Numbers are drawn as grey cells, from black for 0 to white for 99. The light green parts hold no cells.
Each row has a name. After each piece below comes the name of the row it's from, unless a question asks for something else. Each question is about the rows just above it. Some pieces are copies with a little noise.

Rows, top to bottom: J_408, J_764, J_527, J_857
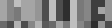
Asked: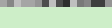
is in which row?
J_408
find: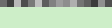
J_857
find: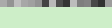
J_408

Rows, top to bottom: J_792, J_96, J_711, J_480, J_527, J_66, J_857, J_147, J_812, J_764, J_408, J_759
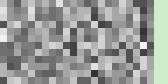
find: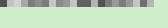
J_759
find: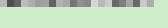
J_764
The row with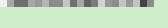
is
J_66

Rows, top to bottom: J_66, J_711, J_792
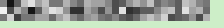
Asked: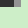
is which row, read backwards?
J_711
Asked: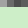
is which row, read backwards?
J_792
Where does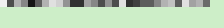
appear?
J_711
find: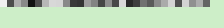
J_711
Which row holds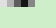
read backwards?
J_711

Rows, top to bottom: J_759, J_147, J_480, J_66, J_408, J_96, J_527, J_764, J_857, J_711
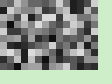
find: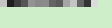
J_408
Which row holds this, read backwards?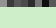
J_857
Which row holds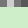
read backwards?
J_759

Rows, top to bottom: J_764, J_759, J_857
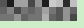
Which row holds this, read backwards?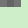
J_759
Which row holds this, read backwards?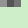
J_759
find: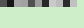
J_764
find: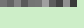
J_857
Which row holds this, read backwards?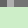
J_857

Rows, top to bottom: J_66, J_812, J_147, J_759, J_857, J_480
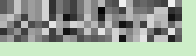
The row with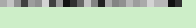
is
J_147
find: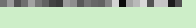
J_480

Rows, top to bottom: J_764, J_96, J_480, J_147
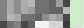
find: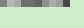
J_480
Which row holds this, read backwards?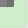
J_147
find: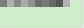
J_96
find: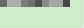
J_480
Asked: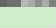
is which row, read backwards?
J_764
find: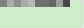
J_764

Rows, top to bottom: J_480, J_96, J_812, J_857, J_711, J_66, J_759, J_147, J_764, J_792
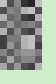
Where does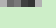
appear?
J_812
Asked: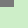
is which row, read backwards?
J_66
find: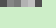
J_96
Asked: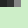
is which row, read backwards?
J_480

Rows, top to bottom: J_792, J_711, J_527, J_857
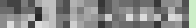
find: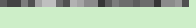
J_792
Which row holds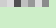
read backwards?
J_527
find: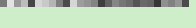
J_857

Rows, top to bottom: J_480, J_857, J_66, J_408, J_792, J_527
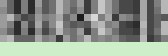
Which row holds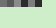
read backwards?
J_857
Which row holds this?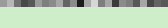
J_66
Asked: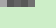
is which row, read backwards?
J_408
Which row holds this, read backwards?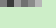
J_480
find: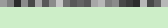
J_408
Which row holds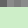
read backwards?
J_527
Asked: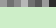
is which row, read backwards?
J_480

